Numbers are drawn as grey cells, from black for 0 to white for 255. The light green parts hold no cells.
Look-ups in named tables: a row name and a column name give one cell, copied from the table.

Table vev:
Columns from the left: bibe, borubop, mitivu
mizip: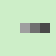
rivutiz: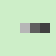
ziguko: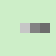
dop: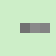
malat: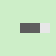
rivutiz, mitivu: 64
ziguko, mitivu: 108
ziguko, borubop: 130
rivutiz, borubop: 95
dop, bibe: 113
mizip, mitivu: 73
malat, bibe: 92
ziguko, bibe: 198
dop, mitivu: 131
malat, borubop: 95
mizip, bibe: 159
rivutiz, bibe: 182
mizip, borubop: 112
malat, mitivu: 231
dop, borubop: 138

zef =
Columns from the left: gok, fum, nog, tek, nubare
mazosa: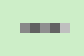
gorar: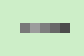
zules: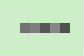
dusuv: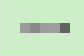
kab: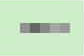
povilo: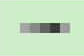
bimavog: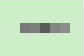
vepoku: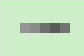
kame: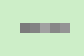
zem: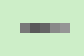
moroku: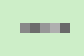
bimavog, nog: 90
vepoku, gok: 149
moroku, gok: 136
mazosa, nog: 143
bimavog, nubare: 140
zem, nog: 101
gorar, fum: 156
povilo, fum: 138
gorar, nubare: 75
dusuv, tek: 158
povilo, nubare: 155
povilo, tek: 60
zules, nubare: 81

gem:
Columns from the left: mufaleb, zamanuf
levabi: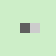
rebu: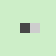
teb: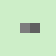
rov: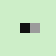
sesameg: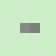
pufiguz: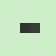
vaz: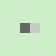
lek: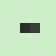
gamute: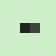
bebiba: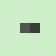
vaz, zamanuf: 202
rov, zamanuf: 155
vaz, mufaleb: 102
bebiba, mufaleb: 83
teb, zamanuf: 96
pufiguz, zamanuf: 58
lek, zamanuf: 60
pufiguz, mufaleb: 51
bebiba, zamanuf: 59

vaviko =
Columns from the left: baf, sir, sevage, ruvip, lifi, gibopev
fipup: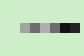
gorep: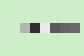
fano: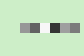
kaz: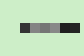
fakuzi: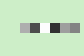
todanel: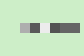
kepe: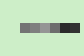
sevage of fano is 247
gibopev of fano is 123
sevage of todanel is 236
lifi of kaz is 31
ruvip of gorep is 89
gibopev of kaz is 36
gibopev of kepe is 50
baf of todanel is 174
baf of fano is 151

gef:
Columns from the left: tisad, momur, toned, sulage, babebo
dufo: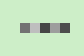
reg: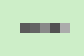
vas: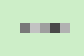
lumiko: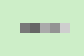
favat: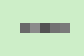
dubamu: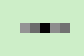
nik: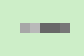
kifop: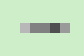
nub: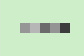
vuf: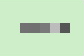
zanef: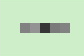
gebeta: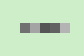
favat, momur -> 139
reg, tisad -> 90
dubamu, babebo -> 113
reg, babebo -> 171
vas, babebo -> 177
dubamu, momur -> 107
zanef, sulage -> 122
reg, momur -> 100
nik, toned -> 103
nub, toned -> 107
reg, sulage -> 82
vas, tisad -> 120
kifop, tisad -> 184
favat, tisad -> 105
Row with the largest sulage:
vuf

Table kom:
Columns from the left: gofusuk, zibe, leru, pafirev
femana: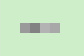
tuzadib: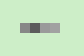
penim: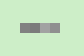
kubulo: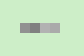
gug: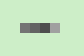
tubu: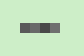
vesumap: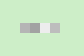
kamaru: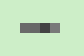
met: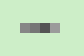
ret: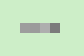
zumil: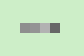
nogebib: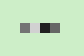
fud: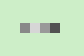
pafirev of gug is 160
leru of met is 84
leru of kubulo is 178
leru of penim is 162
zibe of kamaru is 103
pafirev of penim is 143

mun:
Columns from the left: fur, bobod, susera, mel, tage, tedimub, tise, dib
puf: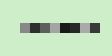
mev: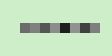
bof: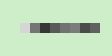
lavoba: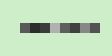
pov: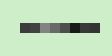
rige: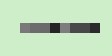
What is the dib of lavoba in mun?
83
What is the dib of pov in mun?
52
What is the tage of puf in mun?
25
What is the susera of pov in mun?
131
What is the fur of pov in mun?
60
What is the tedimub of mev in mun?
145

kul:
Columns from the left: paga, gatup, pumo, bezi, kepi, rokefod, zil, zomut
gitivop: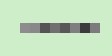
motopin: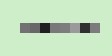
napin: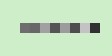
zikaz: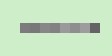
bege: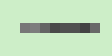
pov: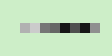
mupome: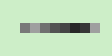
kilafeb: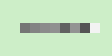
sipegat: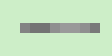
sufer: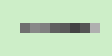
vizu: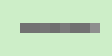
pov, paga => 177
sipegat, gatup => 116
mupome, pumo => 112
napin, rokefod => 78
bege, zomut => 104
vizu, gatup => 114
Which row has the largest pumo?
napin

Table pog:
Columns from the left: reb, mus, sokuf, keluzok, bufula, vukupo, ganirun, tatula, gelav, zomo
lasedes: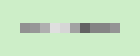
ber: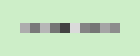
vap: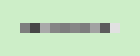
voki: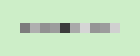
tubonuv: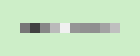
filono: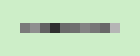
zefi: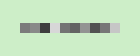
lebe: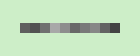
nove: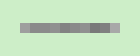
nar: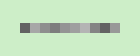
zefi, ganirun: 147
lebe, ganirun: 121
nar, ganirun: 180
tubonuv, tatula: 143
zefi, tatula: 82
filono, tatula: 119
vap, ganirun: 125
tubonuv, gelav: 163
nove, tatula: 121
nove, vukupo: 138
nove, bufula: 130
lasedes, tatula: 132

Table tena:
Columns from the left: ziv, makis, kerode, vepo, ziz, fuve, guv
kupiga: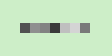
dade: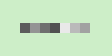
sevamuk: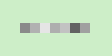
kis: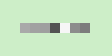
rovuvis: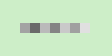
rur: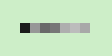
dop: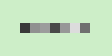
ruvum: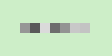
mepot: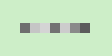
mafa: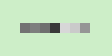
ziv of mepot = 110
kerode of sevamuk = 229
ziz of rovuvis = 201
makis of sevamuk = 177
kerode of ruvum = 218
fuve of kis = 140
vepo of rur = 119
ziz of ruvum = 147
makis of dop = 144
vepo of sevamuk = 174
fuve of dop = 220
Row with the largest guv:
rovuvis

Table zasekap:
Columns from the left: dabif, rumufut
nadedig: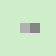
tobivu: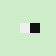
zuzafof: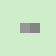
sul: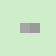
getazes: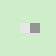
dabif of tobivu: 239
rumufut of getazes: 148
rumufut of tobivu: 19
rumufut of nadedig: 134
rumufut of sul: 154
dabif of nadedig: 177
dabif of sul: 166
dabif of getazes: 231
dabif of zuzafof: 151

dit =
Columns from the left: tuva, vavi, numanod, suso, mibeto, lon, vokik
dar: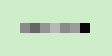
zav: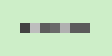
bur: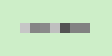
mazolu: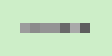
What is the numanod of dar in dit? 148
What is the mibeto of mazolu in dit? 105
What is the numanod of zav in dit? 93
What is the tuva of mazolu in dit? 156
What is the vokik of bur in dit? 129
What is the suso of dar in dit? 183
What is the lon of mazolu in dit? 169
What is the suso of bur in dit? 191
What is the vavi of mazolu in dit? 139
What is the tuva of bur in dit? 198
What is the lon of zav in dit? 92
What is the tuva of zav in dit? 66
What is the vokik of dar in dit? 8
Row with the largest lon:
mazolu

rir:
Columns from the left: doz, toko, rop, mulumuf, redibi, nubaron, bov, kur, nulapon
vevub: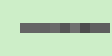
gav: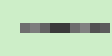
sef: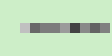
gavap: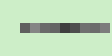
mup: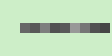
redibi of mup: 89
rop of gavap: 106
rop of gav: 99
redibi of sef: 155
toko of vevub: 101
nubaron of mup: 152
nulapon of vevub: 94
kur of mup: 81
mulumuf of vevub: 106
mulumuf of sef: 124
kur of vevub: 96
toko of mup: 88
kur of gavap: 107
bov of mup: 118
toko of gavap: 133
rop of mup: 126
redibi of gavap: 63
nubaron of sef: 67

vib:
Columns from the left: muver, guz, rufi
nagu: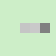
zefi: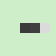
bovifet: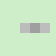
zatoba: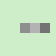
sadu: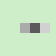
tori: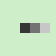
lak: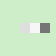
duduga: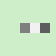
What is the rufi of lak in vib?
117
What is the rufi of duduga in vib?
93
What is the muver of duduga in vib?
127
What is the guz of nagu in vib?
201
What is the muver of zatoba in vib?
143
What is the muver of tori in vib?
54
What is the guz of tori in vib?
115
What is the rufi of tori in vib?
199
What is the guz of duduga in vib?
241
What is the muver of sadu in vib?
171
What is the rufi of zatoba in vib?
115
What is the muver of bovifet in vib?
188
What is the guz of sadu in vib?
91
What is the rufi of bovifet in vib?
189
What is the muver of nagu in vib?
197
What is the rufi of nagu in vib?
128
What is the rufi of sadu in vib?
209
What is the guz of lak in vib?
246
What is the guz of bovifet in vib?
159
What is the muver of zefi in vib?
59

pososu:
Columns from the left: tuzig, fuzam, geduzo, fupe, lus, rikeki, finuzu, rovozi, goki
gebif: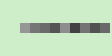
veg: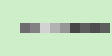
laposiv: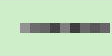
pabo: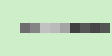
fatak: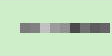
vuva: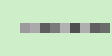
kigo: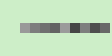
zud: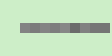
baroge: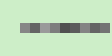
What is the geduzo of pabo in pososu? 193
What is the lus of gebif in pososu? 142
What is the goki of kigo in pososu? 104
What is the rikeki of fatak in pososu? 74
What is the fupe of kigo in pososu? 99
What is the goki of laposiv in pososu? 102
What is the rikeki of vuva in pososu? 79
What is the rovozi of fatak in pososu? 92
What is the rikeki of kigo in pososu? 70
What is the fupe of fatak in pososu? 155
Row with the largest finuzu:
vuva

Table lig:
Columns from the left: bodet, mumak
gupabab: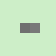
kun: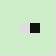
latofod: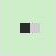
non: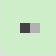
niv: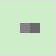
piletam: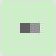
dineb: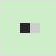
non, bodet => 67
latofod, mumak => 205
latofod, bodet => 44
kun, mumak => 19
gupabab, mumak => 120
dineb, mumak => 205
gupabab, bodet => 111
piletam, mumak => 148
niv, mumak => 106
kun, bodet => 222
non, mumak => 177
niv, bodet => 131
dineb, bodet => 40
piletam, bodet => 96
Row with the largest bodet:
kun

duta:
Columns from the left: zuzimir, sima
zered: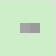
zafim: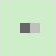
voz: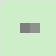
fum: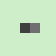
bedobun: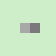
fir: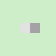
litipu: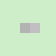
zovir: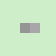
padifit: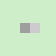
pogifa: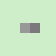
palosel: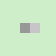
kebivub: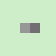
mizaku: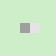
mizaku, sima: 228
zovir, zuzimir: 149
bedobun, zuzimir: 168
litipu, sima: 192
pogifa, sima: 122
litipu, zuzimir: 179

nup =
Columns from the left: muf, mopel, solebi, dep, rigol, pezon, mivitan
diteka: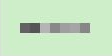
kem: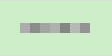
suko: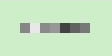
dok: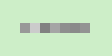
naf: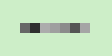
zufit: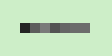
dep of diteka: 136
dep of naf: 159
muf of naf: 103
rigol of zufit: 101
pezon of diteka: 165
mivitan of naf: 165
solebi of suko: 138
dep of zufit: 83
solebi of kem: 164
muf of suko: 134
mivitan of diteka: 135
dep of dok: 165
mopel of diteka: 85
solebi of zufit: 122
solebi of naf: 172
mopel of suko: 232

